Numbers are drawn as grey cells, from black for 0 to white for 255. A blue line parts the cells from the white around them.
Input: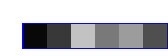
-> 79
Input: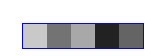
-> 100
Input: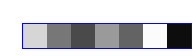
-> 13
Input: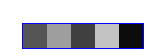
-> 12
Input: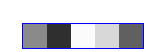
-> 96
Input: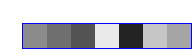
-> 165
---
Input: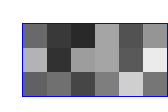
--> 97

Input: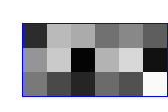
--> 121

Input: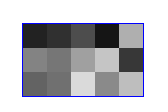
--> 99

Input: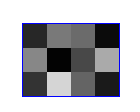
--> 51

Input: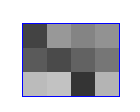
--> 187

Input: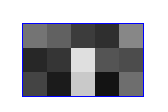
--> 68

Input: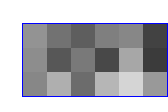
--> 135

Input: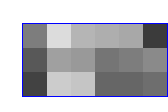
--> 66
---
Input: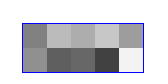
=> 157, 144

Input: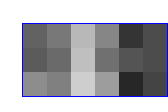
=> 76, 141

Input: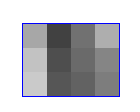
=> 174, 202

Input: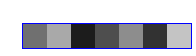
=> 196, 112

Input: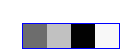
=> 248, 109

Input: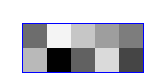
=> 125, 185
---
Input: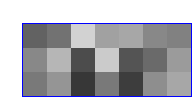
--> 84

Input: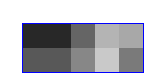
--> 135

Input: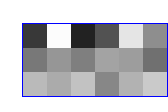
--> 163

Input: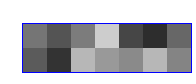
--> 138

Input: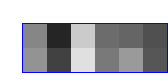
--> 121

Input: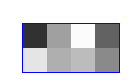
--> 175
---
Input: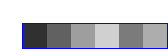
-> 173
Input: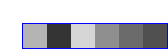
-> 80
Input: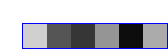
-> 171
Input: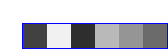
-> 107
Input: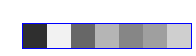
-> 207
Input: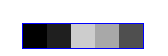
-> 79
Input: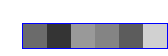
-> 209
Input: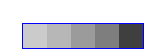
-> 63
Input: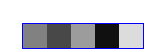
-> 220
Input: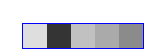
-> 139
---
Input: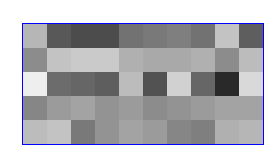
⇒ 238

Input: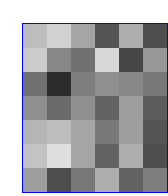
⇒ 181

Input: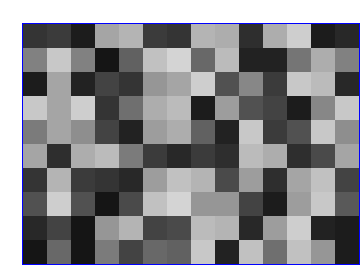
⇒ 81

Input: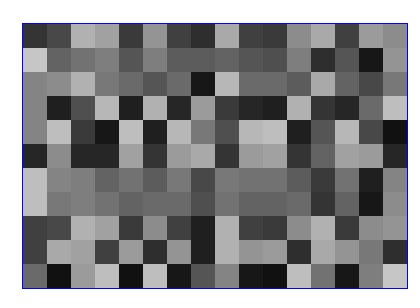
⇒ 64

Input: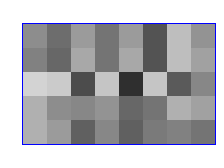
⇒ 211

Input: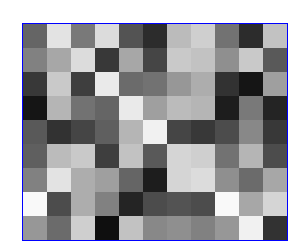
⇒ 129

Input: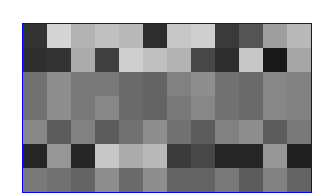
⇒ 135

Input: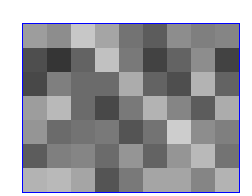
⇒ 149
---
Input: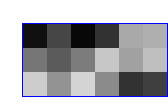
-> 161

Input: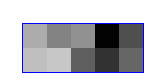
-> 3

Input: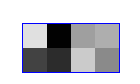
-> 159

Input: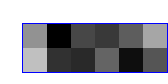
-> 93

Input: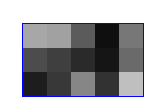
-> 21

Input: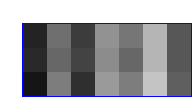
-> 181

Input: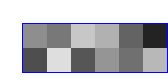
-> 99

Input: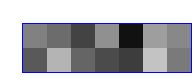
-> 158
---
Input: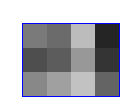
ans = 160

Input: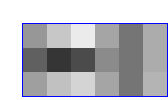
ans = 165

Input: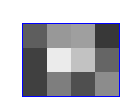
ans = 126

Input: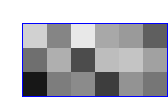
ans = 61

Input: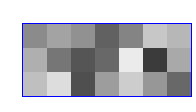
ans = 205

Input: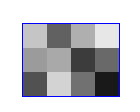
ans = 211
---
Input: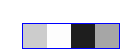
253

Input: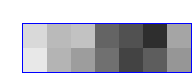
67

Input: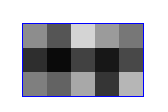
168

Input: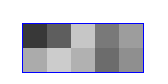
177

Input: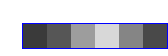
216

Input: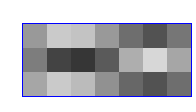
103

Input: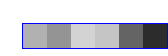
197

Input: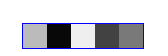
239
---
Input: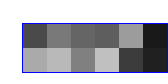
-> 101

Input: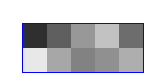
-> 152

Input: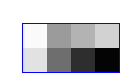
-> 179

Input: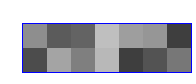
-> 99

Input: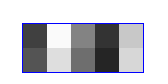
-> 131

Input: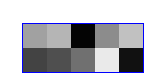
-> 4

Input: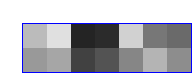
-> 36

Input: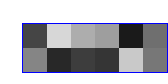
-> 173
